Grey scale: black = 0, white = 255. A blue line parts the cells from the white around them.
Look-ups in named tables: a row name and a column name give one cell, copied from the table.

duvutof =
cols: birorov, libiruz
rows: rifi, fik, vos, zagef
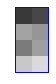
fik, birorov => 163
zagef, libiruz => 218
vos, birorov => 123
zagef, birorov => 200
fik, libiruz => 150
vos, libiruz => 159
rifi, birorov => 57
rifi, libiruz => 71
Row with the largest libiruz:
zagef

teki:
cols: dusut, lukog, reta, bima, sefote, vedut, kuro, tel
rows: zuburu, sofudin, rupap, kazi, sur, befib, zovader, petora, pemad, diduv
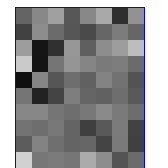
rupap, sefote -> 95
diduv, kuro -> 84
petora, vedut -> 89
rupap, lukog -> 21
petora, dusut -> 115
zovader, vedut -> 138
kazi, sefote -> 133
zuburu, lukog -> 136
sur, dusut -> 16
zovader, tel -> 109
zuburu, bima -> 87
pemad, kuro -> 122
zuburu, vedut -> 169
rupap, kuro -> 157
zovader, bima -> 110
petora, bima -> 100
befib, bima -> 126
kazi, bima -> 149

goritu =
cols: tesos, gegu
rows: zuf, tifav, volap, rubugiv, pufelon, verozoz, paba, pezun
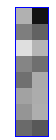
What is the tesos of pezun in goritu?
106
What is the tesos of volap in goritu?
223
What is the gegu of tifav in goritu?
98
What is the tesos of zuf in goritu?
177
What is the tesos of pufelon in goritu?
112
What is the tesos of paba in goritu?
149

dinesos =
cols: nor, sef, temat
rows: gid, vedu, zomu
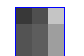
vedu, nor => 83
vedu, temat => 158
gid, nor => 56
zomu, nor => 83
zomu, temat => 158
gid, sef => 79
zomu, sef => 93
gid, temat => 197
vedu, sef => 93

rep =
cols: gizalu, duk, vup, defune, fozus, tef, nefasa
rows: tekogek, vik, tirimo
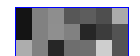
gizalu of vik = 20
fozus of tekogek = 93
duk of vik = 129
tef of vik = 60
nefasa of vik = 83
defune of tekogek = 87
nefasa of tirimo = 84
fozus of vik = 38
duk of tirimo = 129
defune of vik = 129
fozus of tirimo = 111

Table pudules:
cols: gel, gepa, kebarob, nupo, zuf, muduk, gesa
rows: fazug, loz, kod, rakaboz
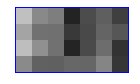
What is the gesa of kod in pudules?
50
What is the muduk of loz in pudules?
100
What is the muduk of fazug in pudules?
95
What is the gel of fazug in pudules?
192
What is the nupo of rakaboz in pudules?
103
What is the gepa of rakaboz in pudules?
97
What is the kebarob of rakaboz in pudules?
96
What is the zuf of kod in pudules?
74
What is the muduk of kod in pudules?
109
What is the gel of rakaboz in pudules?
138
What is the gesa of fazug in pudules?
63
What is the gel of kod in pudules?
190
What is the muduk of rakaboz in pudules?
133
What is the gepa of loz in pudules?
113
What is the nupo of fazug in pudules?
35
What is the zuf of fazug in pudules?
76

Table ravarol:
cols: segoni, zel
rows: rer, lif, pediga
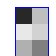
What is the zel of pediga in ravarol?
128
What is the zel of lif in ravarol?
210
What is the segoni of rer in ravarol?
40
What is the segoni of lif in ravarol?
232
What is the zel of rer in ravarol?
191
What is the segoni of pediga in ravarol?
176

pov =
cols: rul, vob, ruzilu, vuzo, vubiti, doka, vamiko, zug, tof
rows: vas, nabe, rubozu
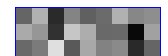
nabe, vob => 150
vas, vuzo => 132
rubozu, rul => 105
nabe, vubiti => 173
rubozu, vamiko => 138
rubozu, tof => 101
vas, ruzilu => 42
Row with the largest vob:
vas

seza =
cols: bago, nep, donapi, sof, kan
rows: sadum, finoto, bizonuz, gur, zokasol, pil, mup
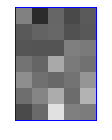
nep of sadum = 43
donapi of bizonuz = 84
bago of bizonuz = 85
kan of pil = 179
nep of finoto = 99
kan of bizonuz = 122
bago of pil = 110
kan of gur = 113
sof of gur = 122
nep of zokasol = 112
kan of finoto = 87
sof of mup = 127
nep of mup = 105
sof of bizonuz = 127
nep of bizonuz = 84

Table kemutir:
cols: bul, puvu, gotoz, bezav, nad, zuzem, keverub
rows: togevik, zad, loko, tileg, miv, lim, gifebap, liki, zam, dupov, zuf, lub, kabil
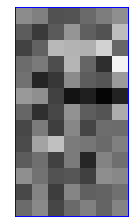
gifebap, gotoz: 71
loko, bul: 66
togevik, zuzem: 125
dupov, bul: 92
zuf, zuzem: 142
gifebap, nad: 93
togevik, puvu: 128
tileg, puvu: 122
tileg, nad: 101
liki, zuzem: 109
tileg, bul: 108
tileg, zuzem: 46
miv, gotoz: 55
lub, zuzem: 99
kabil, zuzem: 100
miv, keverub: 155
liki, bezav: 135
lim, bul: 153
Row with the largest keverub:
tileg

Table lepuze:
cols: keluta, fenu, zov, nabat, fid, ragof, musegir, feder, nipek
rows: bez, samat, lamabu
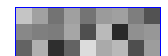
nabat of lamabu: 99
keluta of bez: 197
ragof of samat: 186
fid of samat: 79
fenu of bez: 161
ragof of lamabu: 170
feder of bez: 126

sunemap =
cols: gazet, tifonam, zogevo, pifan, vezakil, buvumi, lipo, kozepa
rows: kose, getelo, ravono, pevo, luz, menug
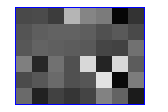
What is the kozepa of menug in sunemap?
27
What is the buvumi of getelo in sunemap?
80
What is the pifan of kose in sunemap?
181
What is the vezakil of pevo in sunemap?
216
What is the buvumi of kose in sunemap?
123
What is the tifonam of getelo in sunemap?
94
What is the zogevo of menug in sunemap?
65
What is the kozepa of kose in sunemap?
51
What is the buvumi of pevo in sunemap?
36
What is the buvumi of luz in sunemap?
226
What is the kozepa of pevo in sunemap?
92
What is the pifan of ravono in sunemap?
92
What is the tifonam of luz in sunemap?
87

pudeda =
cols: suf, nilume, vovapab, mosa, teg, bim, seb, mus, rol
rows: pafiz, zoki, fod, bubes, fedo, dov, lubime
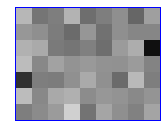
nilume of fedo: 126
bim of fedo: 144
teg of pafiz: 110
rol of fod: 16
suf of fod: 177
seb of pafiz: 143
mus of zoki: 134
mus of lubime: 129
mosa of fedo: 144
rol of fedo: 126
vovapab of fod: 122
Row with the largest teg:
fedo

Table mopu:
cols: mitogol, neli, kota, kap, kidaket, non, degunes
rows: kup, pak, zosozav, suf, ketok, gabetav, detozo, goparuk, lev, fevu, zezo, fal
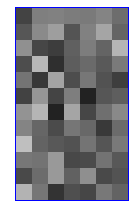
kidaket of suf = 106
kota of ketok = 164
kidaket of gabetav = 34
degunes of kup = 109
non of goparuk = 57
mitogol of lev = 191
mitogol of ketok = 116
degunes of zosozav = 181
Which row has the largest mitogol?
lev

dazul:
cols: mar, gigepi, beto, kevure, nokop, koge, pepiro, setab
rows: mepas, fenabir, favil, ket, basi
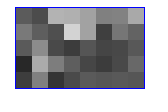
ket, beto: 125
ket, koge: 60
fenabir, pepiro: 118
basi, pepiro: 89
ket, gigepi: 171
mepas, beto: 179
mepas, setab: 169
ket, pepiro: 73
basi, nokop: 90
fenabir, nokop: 162

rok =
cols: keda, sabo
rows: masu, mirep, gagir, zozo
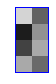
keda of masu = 212
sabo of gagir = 169
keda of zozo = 169
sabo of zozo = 106
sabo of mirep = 146
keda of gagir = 66
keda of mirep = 28
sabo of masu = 98

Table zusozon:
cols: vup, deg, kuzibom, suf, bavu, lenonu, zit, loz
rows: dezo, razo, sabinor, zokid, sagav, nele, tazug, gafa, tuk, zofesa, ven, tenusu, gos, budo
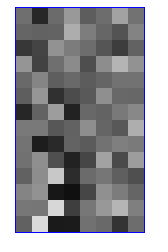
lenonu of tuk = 114
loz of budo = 109
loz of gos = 127
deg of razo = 98
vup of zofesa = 113
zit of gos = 181
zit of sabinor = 61
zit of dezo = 162
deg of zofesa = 143
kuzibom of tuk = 41

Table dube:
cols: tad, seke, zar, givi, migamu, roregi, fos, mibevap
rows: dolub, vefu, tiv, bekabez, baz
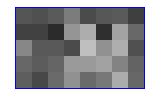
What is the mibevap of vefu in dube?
104
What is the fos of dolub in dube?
90
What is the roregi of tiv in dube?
145
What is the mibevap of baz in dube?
103
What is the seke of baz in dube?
72
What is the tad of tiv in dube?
135
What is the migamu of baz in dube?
106
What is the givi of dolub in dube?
124
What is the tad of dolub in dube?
85
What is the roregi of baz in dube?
120
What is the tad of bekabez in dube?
103
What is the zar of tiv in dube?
89
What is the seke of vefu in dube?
65
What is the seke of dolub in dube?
80
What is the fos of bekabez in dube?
131
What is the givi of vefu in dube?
149
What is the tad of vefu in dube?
65
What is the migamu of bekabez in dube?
154
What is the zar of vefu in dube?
43
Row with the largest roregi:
bekabez

